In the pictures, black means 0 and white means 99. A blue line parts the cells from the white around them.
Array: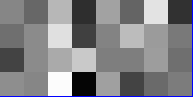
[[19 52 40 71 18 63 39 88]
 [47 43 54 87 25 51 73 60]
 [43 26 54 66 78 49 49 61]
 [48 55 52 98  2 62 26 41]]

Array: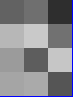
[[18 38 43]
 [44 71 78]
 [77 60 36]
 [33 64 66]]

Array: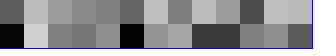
[[72 36 73 60 54 50 39 74 49 73 60 29 74]
 [35  2 81 50 46 56  1 58 64 22 22 50 56]]

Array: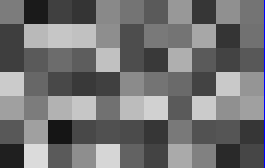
[[45 48 10 25 20 53 45 35 59 21 56]
 [44 24 72 77 75 55 30 47 45 65 20]
 [34 24 35 42 36 75 30 22 68 35 26]
 [58 79 40 28 22 25 54 45 41 26 78]
 [62 62 48 69 77 44 73 81 35 79 56]
 [21 34 62  8 28 31 29 21 47 32 33]
 [27 12 85 35 55 83 38 26 66 50 16]]

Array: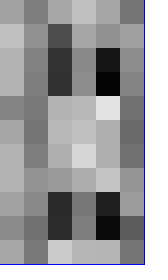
[[45 63 49 65 74 64]
 [62 74 56 30 64 56]
 [55 69 50 20 53  8]
 [51 69 49 19 55  2]
 [44 51 47 69 72 88]
 [41 64 45 72 74 68]
 [44 69 49 68 83 68]
 [58 69 57 60 67 76]
 [61 63 53 16 46 12]
 [36 54 44 17 49  4]
 [45 65 47 79 71 70]]

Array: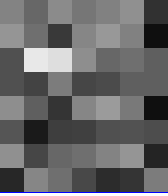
[[19 51 40 54 46 50 56]
 [ 6 58 43 22 52 59 50]
 [37 31 90 86 55 40 43]
 [37 31 26 48 27 29 37]
 [ 6 55 37 20 52 60 47]
 [30 33 10 24 25 31 32]
 [14 56 27 40 43 51 58]
 [48 15 52 43 28 17 20]]

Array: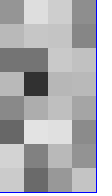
[[55 58 86 80]
 [52 72 77 76]
 [75 45 45 78]
 [72 72 19 71]
 [64 53 67 74]
 [54 40 88 87]
 [57 82 50 72]
 [76 79 41 59]]
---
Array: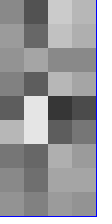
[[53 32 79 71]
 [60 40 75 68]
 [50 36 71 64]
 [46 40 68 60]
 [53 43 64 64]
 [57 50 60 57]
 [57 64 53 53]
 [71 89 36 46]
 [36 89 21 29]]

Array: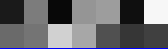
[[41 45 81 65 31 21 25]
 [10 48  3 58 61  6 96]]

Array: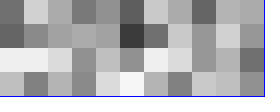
[[93 93 85 56 74 56 93 85 59 70 43]
 [74 50 70 53 85 96 70 50 78 74 56]
 [43 81 66 47 56 36 78 66 39 70 66]
 [39 53 63 66 63 23 43 78 59 81 59]]

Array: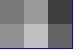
[[56 74 39]
 [47 60 24]]

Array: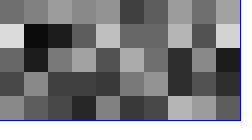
[[43 50 60 53 57 25 36 60 43 63]
 [40 11 47 63 32 66 43 18 53 11]
 [53 36 28 15 50 22 28 70 60 36]
 [28 53 25 25 22 47 57 18 32 18]
 [85  4 11 36 74 40 40 70 32 82]]

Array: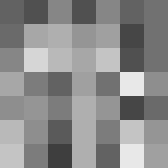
[[52 83 72 65 76 31 44]
 [41 65 68 58 62 27 44]
 [38 31 52 31 52 38 44]
 [55 58 48 68 58 27 41]
 [65 48 38 62 44 90 55]
 [72 55 35 68 48 76 58]
 [76 48 24 68 38 90 62]]

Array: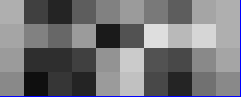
[[64 50 40 60 10 32 86 72 83 68]
 [53  6 21 14 60 75 28 14 44 53]
 [60 18 18 25 57 79 32 28 53 64]
 [68 25 14 36 50 60 47 36 64 68]]
